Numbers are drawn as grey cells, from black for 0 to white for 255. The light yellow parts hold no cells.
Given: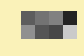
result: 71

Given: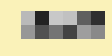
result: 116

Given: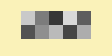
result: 186

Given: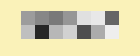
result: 183

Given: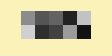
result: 65

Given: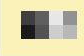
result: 205
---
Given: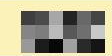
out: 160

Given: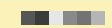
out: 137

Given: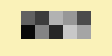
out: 38

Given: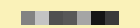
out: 165

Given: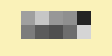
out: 79

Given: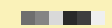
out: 41

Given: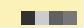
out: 204

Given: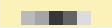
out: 55

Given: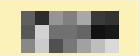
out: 161

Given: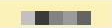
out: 131
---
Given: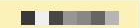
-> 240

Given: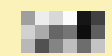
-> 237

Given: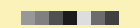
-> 128

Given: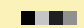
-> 197

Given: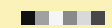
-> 160

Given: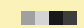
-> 212
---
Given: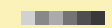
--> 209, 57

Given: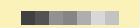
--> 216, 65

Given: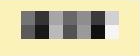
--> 245, 16

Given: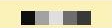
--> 223, 15

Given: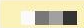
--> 250, 52

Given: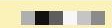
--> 247, 17
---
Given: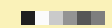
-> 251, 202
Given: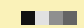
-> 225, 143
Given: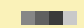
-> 201, 134
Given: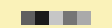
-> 198, 170
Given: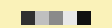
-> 232, 191
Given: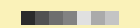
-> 224, 196
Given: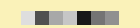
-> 222, 198
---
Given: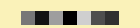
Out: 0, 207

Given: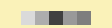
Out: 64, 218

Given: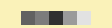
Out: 48, 226

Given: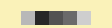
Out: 82, 206

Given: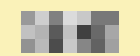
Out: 193, 219

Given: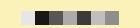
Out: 171, 230

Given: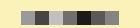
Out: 111, 192

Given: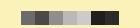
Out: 185, 203

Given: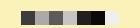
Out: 197, 239

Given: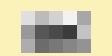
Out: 74, 242
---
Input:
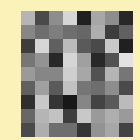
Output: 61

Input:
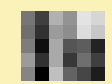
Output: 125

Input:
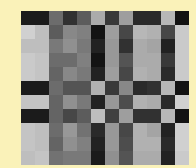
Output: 190

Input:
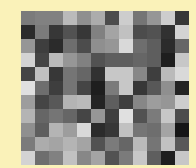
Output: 150

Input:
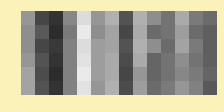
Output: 142

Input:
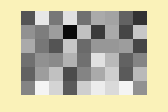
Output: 170

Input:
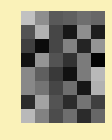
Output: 63
